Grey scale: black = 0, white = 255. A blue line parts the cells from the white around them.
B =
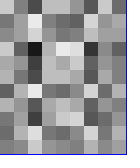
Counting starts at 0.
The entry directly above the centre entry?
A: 169
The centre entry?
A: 190
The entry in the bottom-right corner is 160
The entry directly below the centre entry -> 108
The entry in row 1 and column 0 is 119
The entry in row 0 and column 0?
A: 202
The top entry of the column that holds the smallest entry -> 75
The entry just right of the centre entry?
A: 169
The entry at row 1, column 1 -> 160
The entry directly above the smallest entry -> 212
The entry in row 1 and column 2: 234
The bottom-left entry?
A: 128
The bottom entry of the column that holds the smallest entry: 202
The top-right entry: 108
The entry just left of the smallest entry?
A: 97
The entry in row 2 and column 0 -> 138
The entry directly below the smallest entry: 63
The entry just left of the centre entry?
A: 190
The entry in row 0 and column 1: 128

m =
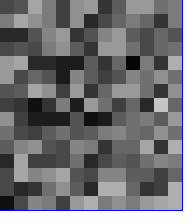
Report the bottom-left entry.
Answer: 16
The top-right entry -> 123
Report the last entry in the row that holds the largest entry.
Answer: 102
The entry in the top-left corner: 72
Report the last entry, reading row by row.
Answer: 175
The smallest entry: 5
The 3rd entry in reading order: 165
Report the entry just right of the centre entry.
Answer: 112
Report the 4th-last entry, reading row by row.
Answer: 123
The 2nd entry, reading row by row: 83
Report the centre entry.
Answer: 153
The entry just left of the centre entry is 28
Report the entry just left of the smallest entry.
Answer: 102
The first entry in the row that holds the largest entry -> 63
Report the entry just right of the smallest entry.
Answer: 123
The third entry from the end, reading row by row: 153
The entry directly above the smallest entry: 112
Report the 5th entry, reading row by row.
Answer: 63
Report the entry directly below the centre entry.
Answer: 16
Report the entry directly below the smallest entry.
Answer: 133
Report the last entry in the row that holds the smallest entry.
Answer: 175
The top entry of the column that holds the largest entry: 112

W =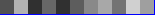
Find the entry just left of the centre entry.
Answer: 48
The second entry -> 178
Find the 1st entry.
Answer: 81

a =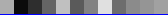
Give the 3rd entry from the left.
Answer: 46
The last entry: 161
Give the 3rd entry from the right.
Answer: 139
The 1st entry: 173

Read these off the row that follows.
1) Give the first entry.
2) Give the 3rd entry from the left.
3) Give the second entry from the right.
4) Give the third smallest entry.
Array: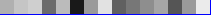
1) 176
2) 207
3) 154
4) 96

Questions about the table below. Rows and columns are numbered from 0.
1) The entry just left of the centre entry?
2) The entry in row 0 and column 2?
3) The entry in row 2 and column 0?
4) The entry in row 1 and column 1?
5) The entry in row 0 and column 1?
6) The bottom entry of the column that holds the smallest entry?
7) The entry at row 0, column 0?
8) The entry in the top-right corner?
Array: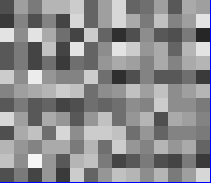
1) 111
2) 122
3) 227
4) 131
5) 159
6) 215
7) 79
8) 159

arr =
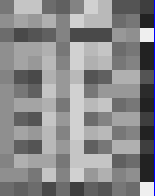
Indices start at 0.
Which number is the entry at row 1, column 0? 143
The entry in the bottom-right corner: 239
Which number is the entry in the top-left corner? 119
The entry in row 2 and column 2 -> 84
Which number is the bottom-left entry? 108
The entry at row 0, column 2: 197
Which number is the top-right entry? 62
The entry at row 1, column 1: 164
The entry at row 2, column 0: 108
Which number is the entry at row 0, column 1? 197
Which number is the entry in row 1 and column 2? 152

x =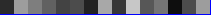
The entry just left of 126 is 157
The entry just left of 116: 87
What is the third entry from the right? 14
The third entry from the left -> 126
